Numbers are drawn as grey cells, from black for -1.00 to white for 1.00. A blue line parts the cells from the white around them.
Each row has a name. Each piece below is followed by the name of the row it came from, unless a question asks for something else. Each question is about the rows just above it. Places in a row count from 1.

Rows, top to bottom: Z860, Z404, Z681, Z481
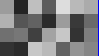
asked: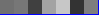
Z681
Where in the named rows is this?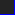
Z860, 2
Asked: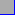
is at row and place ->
Z860, 7
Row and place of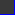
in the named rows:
Z404, 6

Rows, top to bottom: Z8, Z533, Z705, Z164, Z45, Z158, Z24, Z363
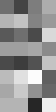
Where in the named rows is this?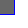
Z24, 4
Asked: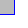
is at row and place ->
Z158, 1
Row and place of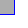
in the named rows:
Z8, 4

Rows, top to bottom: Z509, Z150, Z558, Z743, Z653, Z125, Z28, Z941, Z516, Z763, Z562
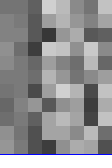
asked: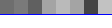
Z516
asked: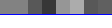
Z558
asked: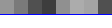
Z562
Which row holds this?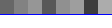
Z941

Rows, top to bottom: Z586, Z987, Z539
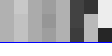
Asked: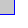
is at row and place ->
Z586, 2
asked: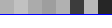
Z539
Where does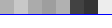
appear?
Z586
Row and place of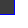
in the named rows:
Z539, 6
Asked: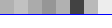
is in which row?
Z987

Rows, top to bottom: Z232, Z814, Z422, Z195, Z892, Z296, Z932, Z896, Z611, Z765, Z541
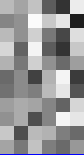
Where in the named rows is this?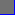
Z932, 1
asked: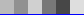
Z422
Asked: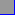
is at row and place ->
Z541, 6
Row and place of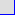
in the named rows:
Z422, 6
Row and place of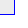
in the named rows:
Z232, 6
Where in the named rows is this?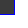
Z296, 6

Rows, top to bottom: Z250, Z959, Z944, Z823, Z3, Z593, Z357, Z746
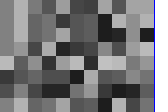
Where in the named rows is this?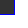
Z3, 4
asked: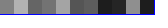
Z944
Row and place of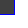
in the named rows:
Z250, 7
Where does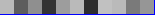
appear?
Z3
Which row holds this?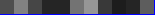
Z357

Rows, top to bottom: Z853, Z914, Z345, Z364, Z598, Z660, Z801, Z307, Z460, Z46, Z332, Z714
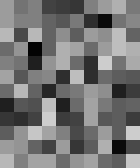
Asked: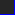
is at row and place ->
Z801, 4
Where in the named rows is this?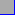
Z598, 10
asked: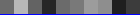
Z801

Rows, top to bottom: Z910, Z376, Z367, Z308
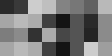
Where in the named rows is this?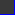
Z910, 2
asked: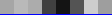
Z308
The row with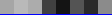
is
Z376

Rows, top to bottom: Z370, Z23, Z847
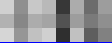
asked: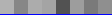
Z23
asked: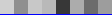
Z370

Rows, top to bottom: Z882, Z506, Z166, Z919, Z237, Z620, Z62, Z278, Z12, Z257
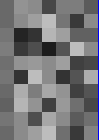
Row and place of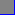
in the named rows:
Z257, 7
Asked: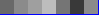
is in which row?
Z506
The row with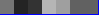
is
Z166
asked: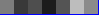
Z919

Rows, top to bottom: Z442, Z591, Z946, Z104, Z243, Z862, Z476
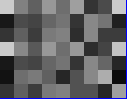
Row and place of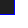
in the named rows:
Z591, 9
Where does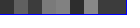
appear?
Z946
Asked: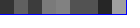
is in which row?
Z476
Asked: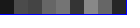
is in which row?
Z243

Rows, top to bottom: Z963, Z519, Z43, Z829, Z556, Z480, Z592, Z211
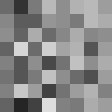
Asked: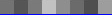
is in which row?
Z480
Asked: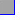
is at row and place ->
Z829, 5
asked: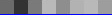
Z963
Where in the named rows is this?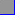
Z519, 4
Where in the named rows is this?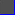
Z480, 7
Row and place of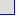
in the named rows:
Z211, 4
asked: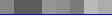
Z519

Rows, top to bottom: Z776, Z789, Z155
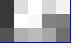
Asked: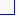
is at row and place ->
Z789, 3
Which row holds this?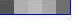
Z155
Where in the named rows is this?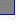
Z789, 4

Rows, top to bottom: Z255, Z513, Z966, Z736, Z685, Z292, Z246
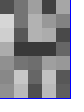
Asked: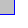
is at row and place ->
Z292, 4
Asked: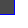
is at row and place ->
Z966, 5
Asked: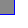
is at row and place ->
Z292, 1
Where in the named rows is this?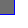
Z685, 3
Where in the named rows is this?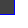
Z255, 4
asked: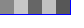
Z292

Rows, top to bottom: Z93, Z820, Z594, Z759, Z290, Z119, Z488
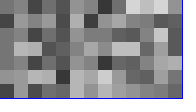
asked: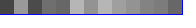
Z488
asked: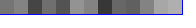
Z290
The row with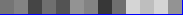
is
Z93
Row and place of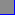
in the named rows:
Z759, 8

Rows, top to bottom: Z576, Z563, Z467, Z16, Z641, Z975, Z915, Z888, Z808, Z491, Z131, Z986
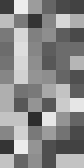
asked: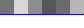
Z641
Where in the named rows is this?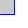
Z888, 5
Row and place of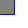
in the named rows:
Z467, 3
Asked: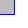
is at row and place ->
Z563, 1
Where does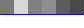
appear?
Z467
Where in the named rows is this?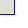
Z16, 2

